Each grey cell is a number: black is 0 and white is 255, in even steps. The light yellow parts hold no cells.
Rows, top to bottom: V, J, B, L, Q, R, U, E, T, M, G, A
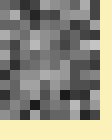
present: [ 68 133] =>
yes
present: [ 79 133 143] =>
no
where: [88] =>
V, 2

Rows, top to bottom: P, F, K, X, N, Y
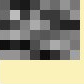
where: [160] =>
Y, 8
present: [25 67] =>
yes
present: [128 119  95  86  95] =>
no
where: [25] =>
P, 3
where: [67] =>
P, 4
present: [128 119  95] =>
no

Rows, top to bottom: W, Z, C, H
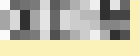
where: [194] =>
C, 10
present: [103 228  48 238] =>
no
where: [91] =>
W, 6

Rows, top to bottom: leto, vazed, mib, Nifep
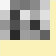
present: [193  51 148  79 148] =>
no
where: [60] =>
vazed, 2
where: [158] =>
Nifep, 3
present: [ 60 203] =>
no
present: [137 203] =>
yes

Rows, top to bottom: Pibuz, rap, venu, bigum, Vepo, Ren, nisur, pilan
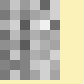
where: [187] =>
bigum, 2
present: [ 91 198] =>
yes
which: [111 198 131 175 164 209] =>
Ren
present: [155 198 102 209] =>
yes

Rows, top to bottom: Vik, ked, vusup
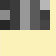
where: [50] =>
Vik, 1
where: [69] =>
vusup, 5
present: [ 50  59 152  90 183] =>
yes

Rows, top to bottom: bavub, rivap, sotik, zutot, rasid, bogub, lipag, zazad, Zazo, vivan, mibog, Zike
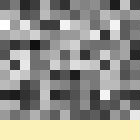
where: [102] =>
bavub, 11
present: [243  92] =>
yes
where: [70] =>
vivan, 4

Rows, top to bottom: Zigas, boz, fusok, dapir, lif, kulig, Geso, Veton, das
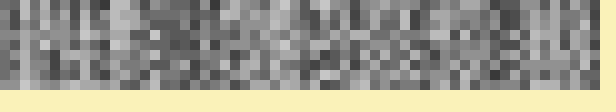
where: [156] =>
boz, 35
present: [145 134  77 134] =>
yes

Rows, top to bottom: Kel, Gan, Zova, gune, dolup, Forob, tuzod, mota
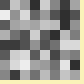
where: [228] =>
tuzod, 7
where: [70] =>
Forob, 6
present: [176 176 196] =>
no
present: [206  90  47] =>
yes
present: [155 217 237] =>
yes

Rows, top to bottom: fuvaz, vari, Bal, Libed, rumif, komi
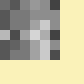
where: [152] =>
fuvaz, 4
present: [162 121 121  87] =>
no
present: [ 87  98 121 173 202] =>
no

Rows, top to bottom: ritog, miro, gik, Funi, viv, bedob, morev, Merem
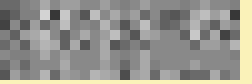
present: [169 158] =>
yes
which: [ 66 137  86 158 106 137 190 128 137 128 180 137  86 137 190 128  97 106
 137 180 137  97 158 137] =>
gik
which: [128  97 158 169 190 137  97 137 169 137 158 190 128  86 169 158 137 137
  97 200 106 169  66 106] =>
Funi
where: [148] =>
Merem, 8
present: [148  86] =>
no
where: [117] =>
Merem, 23

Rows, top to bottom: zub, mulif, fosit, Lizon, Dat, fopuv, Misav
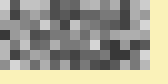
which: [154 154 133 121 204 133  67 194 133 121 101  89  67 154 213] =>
fosit
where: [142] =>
Misav, 1

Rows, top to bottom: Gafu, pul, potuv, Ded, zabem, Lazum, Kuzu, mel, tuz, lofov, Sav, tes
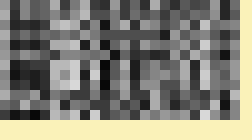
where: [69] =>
Gafu, 20
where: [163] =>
tuz, 13

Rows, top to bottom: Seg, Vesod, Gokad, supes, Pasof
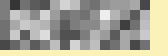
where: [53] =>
Seg, 2
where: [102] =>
Pasof, 2

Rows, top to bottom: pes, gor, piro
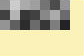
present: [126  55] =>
no
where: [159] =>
pes, 4
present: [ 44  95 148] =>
no
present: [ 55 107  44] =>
no
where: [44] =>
piro, 3
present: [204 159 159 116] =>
no
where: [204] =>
pes, 2

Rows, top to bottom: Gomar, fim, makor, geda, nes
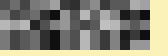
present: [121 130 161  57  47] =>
yes
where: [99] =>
fim, 10
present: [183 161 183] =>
yes
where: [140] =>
Gomar, 10

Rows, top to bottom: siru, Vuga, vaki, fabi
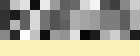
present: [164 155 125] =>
yes
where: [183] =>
vaki, 2
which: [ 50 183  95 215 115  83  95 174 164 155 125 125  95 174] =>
vaki
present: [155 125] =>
yes
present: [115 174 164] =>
no
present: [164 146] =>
no
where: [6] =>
fabi, 9

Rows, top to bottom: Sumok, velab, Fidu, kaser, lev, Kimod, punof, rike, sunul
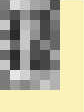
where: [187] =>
Fidu, 3
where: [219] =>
Sumok, 2
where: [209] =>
rike, 3
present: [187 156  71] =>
yes
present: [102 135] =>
no
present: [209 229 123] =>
no

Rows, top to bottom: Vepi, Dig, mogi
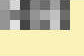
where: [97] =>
Dig, 3
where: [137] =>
mogi, 4
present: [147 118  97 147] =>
yes
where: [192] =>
Dig, 6
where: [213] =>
Vepi, 2

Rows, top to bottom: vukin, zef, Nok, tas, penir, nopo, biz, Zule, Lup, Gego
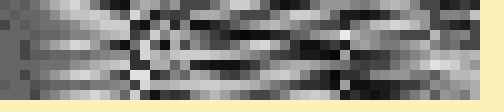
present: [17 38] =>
yes
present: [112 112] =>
yes
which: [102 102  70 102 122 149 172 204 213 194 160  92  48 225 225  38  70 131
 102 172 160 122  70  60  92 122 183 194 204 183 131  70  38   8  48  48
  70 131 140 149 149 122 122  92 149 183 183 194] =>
Zule
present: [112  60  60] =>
no
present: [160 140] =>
yes
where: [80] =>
Lup, 4

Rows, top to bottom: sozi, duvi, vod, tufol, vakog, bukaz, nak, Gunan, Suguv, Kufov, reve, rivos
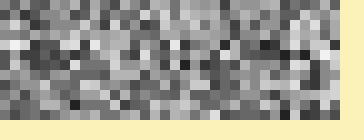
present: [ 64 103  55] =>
yes
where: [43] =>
vakog, 23
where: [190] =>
Suguv, 28
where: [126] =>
Suguv, 13
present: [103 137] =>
yes

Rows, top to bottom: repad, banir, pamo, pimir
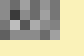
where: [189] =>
pamo, 2
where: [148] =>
repad, 5
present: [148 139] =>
no
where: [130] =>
pamo, 6

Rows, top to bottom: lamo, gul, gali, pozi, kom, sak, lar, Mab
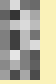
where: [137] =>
lar, 1
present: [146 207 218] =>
no
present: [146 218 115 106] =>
yes
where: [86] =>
sak, 4

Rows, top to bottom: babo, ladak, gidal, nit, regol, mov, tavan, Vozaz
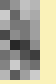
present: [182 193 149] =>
no
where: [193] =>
babo, 3
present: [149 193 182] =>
yes
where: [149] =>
babo, 2
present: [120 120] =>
yes
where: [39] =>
regol, 2
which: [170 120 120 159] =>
gidal

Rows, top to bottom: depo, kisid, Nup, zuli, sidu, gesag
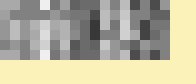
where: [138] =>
zuli, 8
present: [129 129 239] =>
yes

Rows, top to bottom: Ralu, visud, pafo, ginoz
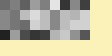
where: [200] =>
ginoz, 7
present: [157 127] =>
yes
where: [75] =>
ginoz, 3
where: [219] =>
visud, 4

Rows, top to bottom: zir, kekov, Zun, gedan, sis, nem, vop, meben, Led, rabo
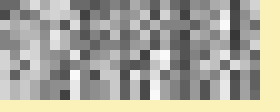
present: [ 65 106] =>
no
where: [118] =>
Zun, 15
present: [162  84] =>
yes
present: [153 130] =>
no
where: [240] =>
Led, 16
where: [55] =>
gedan, 24

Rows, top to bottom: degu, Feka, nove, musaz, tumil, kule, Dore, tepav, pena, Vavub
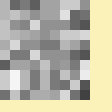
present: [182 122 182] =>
yes
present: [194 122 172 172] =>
yes
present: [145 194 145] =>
yes
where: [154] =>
Dore, 7
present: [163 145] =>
yes
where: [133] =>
nove, 3

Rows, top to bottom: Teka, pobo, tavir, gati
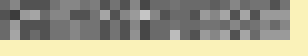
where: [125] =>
Teka, 10
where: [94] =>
Teka, 22
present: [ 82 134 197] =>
no
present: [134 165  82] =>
yes
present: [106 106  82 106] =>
no
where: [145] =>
gati, 14

